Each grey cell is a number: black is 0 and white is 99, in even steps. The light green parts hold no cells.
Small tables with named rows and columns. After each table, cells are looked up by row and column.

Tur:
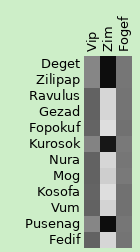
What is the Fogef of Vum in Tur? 44
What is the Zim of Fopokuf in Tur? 86
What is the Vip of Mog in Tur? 38
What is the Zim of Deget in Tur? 5
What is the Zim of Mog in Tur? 80
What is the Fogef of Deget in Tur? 46
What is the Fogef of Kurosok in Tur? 47
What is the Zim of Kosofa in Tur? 86
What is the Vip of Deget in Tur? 52
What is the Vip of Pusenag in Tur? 52
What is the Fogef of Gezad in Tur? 45

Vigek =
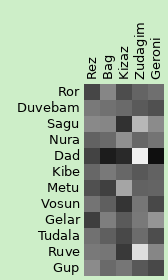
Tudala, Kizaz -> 28
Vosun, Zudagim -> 46
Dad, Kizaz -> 16
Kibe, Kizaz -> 40
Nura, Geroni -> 45
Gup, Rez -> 54
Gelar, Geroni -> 58
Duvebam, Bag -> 44
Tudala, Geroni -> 30
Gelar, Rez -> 24
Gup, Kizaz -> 46
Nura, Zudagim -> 40
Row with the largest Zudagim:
Dad

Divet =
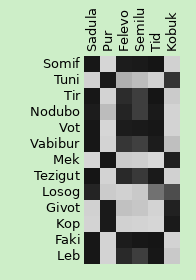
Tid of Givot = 82
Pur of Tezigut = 82
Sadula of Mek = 83
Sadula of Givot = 81
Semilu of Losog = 78
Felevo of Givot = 75
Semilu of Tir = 24
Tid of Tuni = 81
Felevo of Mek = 79
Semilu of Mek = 80
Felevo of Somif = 11
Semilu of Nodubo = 24
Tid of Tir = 8
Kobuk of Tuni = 20
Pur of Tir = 82
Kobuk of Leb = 78
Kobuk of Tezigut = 81
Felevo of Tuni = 68
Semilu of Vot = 10
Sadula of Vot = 9

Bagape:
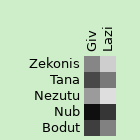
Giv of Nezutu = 60
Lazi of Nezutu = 86
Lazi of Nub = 21
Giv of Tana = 28
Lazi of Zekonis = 80
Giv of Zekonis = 52
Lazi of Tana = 47
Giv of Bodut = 24
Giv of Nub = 6
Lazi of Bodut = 50
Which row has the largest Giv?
Nezutu

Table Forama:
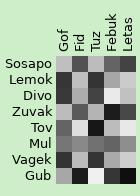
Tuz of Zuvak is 70
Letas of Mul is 55
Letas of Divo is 75
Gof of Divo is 22
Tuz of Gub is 93
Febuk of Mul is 39
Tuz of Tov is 9
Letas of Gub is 6
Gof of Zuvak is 73
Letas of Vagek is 80

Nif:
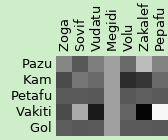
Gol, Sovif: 34
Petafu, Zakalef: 37
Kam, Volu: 17
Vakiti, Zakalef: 2
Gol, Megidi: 62
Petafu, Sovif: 35
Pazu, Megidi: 62
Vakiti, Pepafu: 96
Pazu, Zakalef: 73
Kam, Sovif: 46
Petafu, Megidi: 62
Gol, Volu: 35
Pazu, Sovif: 34
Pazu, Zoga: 52
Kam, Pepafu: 41
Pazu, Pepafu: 51
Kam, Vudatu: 41
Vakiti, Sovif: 66

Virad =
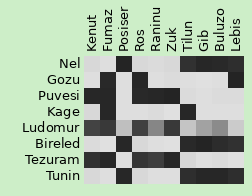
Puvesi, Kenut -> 15
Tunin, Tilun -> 18
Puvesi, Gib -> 86
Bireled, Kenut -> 85
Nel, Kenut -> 84
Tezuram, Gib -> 86
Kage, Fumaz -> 15
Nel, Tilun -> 19
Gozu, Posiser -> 86
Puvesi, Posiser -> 86

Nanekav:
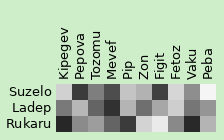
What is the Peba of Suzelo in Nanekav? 95
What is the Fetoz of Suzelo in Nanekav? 83
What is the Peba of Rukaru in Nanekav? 70
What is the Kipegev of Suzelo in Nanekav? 81
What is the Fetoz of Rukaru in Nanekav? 53
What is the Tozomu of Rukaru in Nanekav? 61
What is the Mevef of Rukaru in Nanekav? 39
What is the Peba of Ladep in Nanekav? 58
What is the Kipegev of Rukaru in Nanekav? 15
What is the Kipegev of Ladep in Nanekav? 47
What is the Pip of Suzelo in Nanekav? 76

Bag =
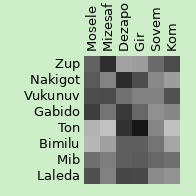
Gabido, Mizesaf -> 45
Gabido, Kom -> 52
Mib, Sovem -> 40
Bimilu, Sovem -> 45
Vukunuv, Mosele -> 30
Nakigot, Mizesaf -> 51
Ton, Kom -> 74
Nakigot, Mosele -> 35
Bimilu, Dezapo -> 37
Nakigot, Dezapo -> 17
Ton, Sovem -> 52
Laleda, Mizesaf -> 50
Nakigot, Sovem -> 53
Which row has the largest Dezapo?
Zup

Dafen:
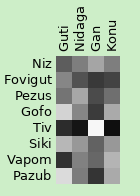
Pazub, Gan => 20
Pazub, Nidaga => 48
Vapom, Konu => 70
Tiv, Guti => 17
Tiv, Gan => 96
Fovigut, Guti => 52
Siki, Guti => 71
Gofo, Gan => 23
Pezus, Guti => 45

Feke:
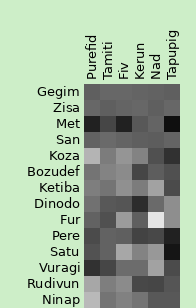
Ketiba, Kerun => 48
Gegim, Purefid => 37
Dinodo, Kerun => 17
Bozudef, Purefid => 45
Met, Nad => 39
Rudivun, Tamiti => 49
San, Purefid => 38
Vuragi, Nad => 63
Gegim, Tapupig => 37
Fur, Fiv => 60
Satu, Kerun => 51
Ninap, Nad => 34
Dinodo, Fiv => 33

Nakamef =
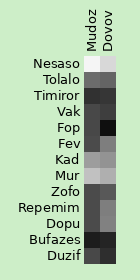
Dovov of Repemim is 49
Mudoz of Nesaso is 95
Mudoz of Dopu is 29
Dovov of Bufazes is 14
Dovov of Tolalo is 39
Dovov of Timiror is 21
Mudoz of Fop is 28
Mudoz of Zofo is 29
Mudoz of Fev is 29
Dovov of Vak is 24
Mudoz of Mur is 75
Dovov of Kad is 57
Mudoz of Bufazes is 11
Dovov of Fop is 6
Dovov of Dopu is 50
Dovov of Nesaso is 84
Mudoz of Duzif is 28

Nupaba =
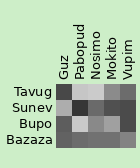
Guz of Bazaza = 38
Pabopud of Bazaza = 42
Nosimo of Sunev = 41
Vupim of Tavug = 42
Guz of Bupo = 36
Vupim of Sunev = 29
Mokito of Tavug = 54
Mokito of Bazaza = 44
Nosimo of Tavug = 79
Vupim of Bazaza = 51
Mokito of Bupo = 62
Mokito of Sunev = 31
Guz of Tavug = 28
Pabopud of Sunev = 21
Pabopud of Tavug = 77
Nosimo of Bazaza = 44
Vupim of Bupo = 29
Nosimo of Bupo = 53
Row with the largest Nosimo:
Tavug

